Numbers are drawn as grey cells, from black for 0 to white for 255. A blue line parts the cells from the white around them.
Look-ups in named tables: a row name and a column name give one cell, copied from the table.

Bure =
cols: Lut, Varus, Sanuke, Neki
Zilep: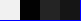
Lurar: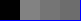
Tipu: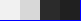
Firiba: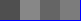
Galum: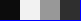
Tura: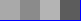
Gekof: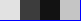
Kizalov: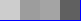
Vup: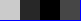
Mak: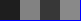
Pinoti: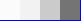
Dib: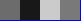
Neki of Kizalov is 96
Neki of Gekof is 197
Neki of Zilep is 21
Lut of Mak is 30
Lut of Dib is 108
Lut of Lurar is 1
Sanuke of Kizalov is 164
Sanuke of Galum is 152
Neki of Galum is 47
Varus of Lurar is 130
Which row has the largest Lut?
Pinoti

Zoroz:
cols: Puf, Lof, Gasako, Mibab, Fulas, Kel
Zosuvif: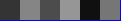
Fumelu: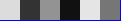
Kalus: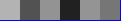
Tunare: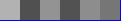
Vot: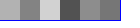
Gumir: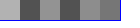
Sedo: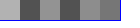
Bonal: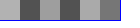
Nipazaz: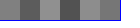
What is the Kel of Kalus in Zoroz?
118
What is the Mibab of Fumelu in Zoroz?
17
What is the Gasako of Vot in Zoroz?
210
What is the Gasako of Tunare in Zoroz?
147
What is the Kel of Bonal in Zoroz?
118
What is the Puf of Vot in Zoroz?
178
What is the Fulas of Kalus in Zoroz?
148
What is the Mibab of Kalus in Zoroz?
33
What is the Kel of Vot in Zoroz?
118
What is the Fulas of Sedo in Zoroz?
141
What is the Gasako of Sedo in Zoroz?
147
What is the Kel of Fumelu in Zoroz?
118
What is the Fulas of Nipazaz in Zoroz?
141
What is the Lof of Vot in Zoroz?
131
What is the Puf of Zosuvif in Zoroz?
52
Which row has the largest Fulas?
Fumelu

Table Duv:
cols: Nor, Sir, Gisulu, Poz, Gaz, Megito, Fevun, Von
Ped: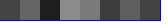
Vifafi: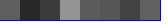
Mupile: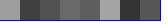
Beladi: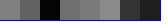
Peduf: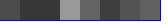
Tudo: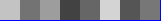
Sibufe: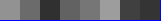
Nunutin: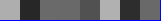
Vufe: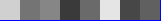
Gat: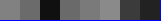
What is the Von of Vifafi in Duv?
96
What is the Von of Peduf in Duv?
96
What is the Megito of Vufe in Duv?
229
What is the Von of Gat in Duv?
34
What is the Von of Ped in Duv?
67
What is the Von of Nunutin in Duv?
105
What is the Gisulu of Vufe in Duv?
134
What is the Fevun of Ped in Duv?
95
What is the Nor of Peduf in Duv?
76
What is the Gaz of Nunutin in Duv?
81
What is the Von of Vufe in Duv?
96

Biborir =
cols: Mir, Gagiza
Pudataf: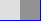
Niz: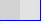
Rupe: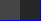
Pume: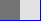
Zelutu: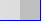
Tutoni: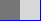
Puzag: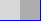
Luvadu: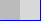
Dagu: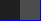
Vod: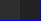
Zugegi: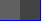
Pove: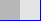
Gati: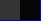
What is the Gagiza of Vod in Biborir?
34
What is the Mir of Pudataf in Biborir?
223
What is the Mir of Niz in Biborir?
210
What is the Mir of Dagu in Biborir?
31
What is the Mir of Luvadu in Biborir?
187
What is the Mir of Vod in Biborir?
46
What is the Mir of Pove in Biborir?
183
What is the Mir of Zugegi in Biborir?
96
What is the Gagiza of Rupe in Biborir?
38

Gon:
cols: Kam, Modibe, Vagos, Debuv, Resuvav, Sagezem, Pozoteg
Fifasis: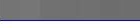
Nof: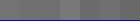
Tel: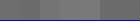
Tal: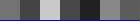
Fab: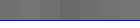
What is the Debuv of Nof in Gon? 120
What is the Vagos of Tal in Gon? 201
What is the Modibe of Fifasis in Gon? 118
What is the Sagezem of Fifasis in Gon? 109
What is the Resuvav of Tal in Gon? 33
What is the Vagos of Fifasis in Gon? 113
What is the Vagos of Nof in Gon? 111
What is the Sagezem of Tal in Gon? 136
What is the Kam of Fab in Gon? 113
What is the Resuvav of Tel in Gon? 121
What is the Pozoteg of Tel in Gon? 107
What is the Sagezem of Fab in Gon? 114
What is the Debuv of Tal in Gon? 71
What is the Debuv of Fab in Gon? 105
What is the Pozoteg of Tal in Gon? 92
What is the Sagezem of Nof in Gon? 112
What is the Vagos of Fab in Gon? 112
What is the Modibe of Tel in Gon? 108
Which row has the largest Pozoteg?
Fab

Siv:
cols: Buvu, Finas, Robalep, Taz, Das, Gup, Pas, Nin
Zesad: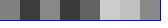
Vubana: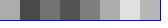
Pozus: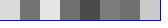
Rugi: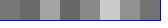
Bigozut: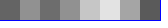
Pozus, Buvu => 218
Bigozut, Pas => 165
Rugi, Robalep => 164
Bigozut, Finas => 145
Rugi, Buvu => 119
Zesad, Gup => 204
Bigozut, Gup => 227
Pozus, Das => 75
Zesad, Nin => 137
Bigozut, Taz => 145
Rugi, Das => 137
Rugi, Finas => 105
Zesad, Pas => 193
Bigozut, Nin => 90
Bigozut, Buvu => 100
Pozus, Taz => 112
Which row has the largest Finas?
Bigozut

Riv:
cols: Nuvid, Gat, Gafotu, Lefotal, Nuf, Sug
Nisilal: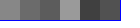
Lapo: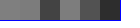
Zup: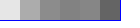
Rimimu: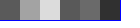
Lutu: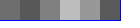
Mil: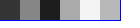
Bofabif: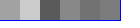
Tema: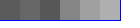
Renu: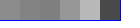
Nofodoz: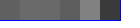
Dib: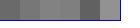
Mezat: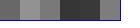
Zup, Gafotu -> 140
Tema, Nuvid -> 91
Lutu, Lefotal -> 189
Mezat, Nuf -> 57
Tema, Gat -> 103
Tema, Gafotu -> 87
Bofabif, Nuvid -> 162
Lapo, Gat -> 124
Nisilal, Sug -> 81
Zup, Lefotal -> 130
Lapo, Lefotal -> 125
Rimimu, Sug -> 48
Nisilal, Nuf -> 64
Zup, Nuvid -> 230
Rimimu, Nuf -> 106
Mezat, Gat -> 146
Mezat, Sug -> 125
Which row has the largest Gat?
Bofabif

